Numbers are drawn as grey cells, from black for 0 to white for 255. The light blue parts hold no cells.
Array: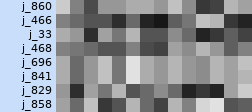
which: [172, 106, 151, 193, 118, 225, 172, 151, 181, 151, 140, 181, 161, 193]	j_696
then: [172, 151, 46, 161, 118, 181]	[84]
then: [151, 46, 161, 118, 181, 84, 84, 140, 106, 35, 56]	[95]
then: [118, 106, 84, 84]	[129]

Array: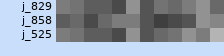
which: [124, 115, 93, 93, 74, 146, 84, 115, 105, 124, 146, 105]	j_829
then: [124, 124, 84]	[63]
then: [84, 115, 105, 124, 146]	[105]

